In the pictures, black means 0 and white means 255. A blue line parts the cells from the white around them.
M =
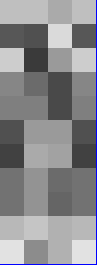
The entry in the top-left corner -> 191
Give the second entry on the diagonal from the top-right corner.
218
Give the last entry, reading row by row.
226
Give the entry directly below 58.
107
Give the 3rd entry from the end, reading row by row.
140
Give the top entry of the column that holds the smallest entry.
191
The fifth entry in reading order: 87
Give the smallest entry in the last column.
65
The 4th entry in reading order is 191
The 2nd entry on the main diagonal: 80
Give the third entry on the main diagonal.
154
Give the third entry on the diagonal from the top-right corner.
58

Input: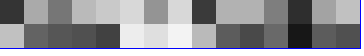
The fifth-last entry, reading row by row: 73
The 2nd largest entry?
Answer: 237
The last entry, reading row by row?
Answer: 80
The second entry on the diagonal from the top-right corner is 92
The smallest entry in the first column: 52
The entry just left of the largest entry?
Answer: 223
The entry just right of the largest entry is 186
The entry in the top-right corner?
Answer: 193
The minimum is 23

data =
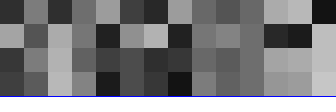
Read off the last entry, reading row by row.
198
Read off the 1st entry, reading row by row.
47
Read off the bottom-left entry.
63
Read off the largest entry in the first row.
184
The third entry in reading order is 47
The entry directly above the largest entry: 190
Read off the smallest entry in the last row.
19
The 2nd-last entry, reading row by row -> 156
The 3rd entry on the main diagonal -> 178
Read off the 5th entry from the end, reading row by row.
97

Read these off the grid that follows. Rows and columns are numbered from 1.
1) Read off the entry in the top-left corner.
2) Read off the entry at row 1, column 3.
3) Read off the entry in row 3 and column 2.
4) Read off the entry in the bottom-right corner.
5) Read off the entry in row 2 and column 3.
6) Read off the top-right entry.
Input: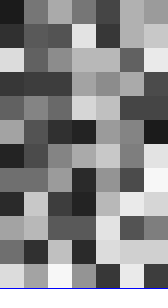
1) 27
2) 170
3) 97
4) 61
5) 83
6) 155

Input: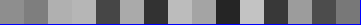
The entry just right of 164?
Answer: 37
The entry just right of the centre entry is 164
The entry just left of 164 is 188

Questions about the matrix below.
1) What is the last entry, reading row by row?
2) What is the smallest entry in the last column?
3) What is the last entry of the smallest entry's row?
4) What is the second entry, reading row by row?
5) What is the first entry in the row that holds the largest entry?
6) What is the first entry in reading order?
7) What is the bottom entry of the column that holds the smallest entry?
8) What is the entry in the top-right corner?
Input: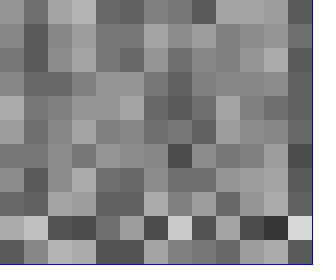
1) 91
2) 76
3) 215
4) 112
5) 171
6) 149
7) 171
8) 91

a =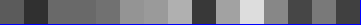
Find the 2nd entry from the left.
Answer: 48
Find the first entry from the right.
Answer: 64
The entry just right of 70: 121
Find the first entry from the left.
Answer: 91

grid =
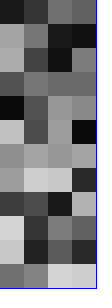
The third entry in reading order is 111
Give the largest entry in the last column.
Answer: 206
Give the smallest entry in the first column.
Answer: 9
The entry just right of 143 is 164
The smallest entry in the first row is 25
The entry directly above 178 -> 41
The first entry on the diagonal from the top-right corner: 97
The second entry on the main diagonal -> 117
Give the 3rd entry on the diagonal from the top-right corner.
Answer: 67
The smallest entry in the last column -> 9

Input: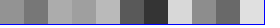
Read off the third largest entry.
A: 186
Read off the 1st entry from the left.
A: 147
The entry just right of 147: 119

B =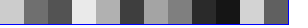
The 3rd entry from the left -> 83
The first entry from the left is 204
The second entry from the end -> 211
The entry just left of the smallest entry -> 42

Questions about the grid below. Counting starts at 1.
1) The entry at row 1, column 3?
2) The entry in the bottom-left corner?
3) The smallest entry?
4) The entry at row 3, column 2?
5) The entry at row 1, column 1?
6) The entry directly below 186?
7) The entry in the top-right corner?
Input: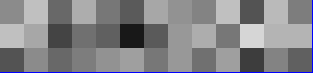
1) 104
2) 83
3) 24
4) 139
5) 139
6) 180
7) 125

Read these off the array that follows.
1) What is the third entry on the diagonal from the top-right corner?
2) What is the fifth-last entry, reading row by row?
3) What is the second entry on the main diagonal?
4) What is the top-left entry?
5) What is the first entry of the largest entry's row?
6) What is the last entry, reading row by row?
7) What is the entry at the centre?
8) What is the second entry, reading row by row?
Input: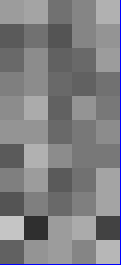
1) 97
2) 97
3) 113
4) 156
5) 197
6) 183
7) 105
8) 164

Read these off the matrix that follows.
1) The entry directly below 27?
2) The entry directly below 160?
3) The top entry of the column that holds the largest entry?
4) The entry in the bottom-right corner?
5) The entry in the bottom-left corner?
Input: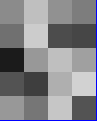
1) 83
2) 210
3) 125
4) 83
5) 152

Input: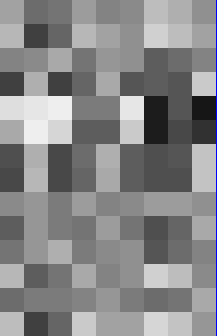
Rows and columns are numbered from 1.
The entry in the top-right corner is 144
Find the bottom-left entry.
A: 189
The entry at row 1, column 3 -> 116
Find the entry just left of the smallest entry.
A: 85
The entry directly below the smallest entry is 49
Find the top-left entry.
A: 162
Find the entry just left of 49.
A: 72
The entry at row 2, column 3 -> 101
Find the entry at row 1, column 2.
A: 108
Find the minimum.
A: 22
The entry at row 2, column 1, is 183
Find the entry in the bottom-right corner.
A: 150
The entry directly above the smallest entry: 202
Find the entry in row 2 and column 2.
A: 64

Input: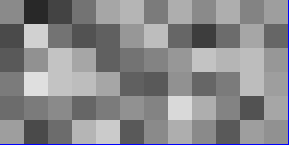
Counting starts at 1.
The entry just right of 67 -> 115
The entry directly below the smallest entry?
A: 209
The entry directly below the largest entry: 123
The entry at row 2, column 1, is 74
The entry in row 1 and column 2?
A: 40
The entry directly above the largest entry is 145
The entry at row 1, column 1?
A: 138
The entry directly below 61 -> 195
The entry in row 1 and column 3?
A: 67
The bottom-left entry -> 158
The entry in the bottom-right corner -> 145
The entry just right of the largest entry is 195
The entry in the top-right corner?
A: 158
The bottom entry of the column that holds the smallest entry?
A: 74
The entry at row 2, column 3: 115
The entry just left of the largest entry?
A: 123
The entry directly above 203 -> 123

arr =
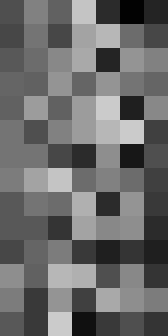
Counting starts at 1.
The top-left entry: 79
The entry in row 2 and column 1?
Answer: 71
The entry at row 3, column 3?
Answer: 135
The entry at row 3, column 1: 87
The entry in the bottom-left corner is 87
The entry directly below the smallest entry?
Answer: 108
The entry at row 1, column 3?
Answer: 95
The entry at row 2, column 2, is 116
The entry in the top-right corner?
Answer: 36
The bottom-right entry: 50
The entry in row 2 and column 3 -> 71
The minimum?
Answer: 2
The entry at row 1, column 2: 129
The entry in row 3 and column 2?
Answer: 108
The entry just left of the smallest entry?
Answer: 43
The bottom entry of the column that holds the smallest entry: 79
